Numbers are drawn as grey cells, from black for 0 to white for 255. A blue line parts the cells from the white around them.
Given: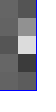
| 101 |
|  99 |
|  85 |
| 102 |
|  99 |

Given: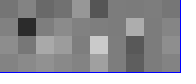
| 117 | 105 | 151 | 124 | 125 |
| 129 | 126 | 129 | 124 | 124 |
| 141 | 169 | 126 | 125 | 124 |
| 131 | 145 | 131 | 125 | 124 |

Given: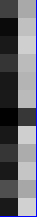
| 65 |
| 10 |
| 25 |
| 53 |
| 24 |
| 25 |
|  1 |
| 24 |
| 54 |
| 25 |
| 79 |
| 25 |

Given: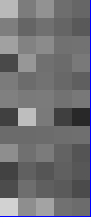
| 185 | 146 | 102 |
| 126 | 112 |  89 |
| 161 | 139 | 114 |
|  73 | 112 | 121 |
| 123 | 114 |  95 |
| 128 | 123 | 120 |
|  64 | 122 |  40 |
| 107 | 108 | 111 |
| 142 | 123 |  84 |
|  66 |  85 |  87 |
|  76 |  95 |  75 |
| 210 | 163 | 108 |

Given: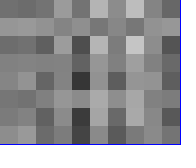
| 112 | 115 | 115 | 140 | 132 |
| 150 | 146 | 143 | 135 | 146 |
| 109 |  95 |  78 | 124 | 141 |
| 129 | 129 |  98 | 128 | 129 |
| 133 | 101 |  54 |  93 | 147 |
| 118 | 128 | 139 | 142 | 129 |
| 123 |  97 |  59 | 105 | 136 |
| 141 | 107 |  68 |  90 | 138 |

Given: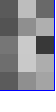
|  90 | 105 |
|  83 | 175 |
| 118 |  56 |
| 110 | 173 |
|  91 | 164 |
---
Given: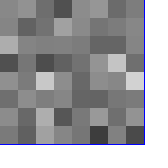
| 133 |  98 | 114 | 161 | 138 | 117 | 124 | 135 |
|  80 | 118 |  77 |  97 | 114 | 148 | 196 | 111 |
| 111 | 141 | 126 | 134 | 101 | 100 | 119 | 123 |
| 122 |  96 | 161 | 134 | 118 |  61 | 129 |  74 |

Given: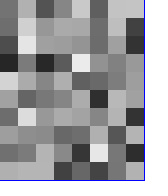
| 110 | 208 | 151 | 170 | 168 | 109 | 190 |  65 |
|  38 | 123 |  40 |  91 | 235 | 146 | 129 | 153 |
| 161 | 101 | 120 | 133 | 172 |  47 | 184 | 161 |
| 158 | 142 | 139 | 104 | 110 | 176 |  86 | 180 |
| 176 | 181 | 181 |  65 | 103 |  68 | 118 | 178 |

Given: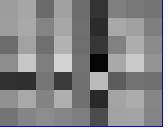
| 158 | 168 | 132 | 167 | 111 |  43 | 168 | 160 | 127 |
| 140 | 199 | 126 | 211 | 114 |   5 | 168 | 201 | 148 |
| 144 | 168 | 131 | 174 | 112 |  41 | 164 | 172 | 134 |

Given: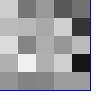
| 187 | 183 | 168 | 208 |  53 |
| 176 | 240 | 176 | 208 |  20 |

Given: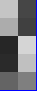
| 172 |  64 |
|  42 | 192 |

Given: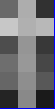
| 199 | 176 | 184 |
| 110 | 152 |  71 |
|  36 | 137 |  26 |
